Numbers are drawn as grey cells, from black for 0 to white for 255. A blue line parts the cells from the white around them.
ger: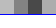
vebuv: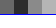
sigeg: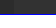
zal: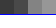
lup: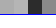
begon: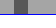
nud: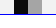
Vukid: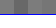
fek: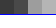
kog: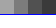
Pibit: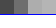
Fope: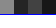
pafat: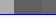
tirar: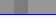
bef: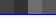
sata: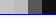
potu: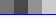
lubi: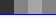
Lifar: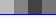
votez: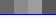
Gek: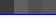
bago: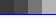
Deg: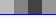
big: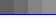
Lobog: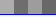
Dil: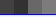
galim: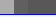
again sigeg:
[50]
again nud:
[242]
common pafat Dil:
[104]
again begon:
[165]
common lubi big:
[131]
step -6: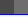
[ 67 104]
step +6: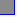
[144]

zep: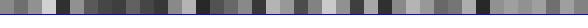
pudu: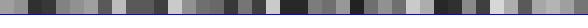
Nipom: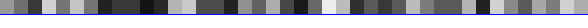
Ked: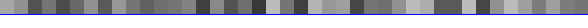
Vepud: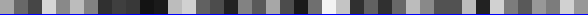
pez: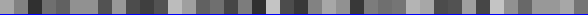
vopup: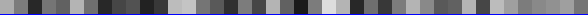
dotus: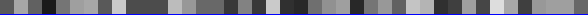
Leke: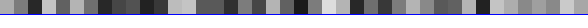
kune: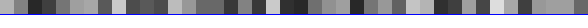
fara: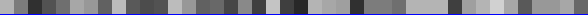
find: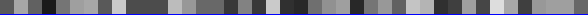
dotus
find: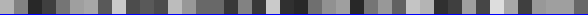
kune
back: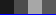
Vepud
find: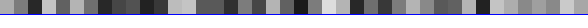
Leke
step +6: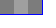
[130 165 130]

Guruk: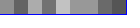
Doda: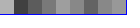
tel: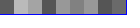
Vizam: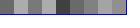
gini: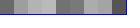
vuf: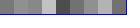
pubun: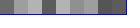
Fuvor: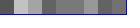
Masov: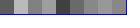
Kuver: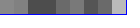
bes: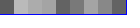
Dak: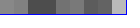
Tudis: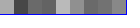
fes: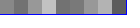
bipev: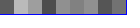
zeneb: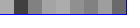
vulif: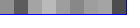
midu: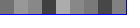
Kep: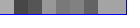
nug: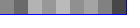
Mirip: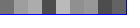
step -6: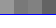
[146 115 123  93]
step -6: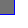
[108]

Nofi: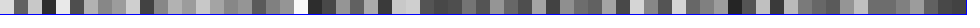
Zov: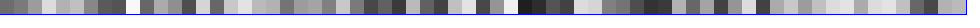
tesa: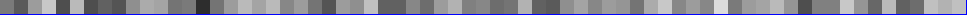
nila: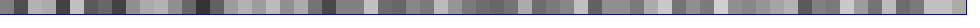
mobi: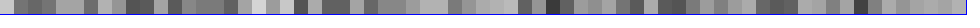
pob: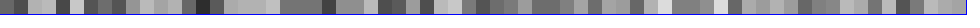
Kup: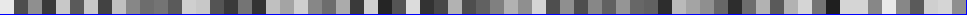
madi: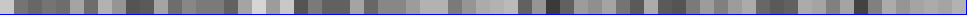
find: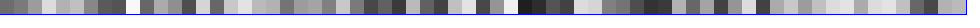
Zov
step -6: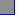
[137]

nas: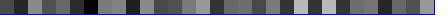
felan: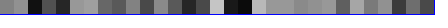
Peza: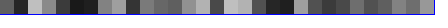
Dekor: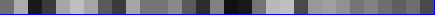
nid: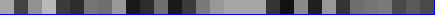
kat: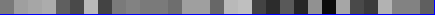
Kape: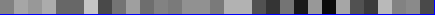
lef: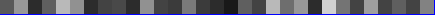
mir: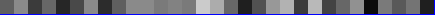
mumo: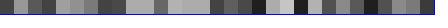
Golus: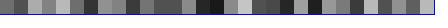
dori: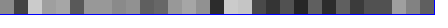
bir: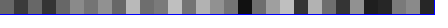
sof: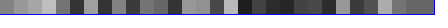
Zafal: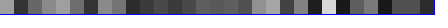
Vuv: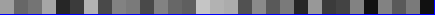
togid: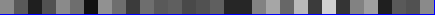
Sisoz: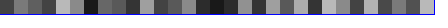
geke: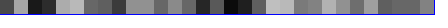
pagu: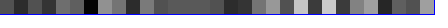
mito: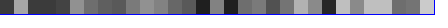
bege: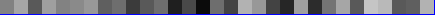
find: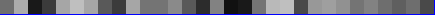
Dekor
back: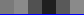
mumo
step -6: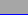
[160 160]
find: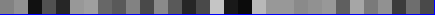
felan

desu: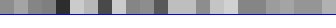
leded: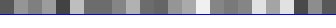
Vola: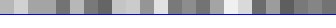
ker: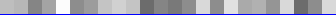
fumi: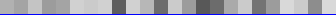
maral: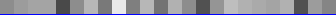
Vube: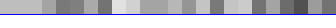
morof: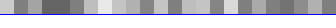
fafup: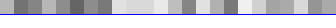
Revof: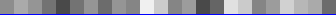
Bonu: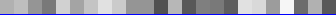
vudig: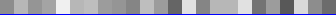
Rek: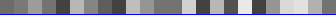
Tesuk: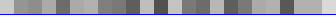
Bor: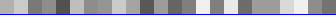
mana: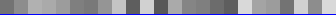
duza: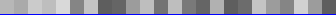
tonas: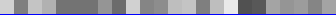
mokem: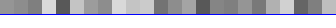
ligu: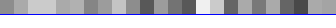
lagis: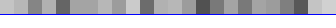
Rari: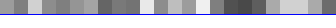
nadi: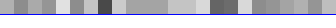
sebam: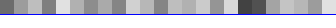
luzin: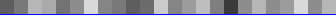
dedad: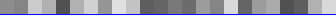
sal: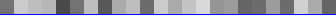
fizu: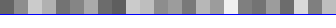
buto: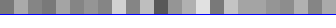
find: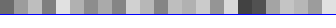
sebam
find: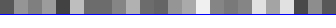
leded

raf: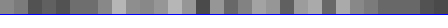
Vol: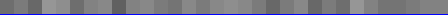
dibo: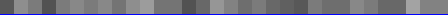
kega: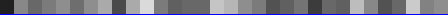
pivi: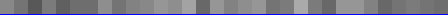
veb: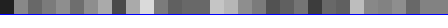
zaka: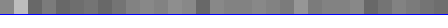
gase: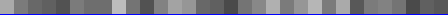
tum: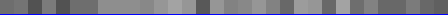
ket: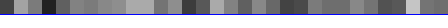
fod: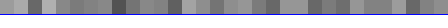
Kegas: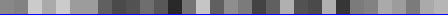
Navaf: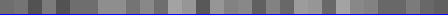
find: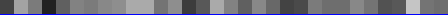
ket
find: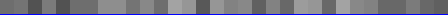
Navaf
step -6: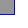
[144]
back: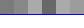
raf
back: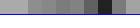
ket
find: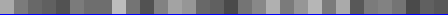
gase

